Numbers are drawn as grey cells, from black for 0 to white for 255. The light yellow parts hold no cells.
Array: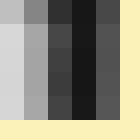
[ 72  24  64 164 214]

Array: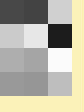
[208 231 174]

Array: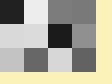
[121  27 103]

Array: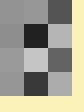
[ 84  33 154]

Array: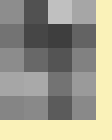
[166  62 104 166]

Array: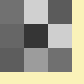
[91 53 93]

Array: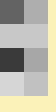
[174 200]

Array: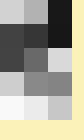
[24 54 67]
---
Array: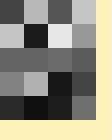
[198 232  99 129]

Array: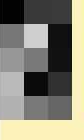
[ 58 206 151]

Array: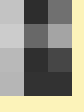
[111 104 185]

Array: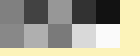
[ 17 218]

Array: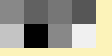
[ 86 136]

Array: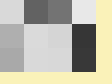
[232 213 217]
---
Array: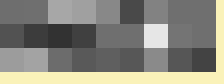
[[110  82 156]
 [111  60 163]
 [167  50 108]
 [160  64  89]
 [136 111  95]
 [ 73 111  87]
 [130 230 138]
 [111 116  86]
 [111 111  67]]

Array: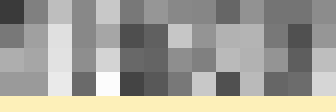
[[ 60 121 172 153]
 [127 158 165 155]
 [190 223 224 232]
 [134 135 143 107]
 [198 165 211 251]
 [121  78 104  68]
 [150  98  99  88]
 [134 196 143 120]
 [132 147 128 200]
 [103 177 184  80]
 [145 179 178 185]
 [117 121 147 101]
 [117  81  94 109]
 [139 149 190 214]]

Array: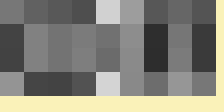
[[119  67  66 148]
 [ 97 129 129  69]
 [ 88 115 115  67]
 [ 78 123 126  82]
 [209 113 107 212]
 [157 141 138 137]
 [ 87  46  45 109]
 [102 118 123 150]
 [ 84  58  58 119]]

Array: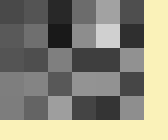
[[ 73  89  84 126 125]
 [ 84 111  78 132 100]
 [ 40  25 127  88 158]
 [108 141  62 147  68]
 [162 208  62 146  52]
 [ 78  47 145  70 142]]

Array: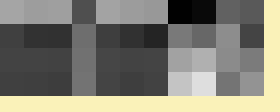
[[165  64  67  64]
 [157  50  67  63]
 [159  49  66  61]
 [ 79 110 113 115]
 [163  62  70  68]
 [156  49  67  62]
 [152  36  68  66]
 [  1 121 162 196]
 [  9 103 176 222]
 [ 97 141 139 116]
 [ 89  68 123 147]]

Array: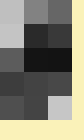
[[191 196  92  61  79]
 [130  42  20  67  68]
 [102  57  19  72 198]]

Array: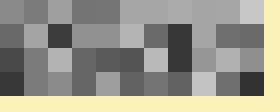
[[138 105  73  56]
 [123 164 123 123]
 [159  60 179 139]
 [116 145 102 102]
 [117 145  90 158]
 [166 180  84  98]
 [166 106 185 116]
 [171  55  55  98]
 [165 165 150 195]
 [166 111 177 111]
 [199 106 143  50]]

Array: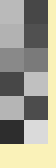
[[186 178 137  71 181  45]
 [ 71  80 122 192  76 218]]

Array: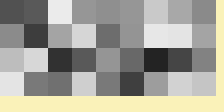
[[ 81 139 189 228]
 [ 89  61 215 121]
 [235 164  49 112]
 [150 214  89 207]
 [143 109 149 121]
 [150 148 104  63]
 [201 231  35 157]
 [168 228  69 210]
 [138 164 130 197]]
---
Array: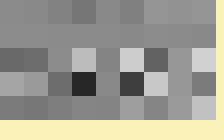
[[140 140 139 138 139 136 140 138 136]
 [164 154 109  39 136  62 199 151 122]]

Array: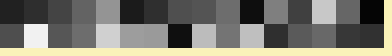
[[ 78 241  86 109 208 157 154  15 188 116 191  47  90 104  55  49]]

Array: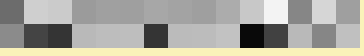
[[139  68  52 185 189 190  52 187 188 194   9  65 185 134 192]]

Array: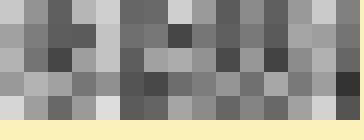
[[161 125  93  91 195 110 119  71 118  94 121  90 165 157 116]
 [153 178 161 117 144  84  72 109 124 149 112 167 121 157  51]]

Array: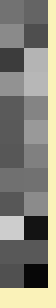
[[138  78]
 [146 183]
 [ 89 153]
 [112 113]
 [205  19]
 [ 80   7]]

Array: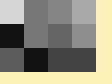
[[ 18 118 100 142]]
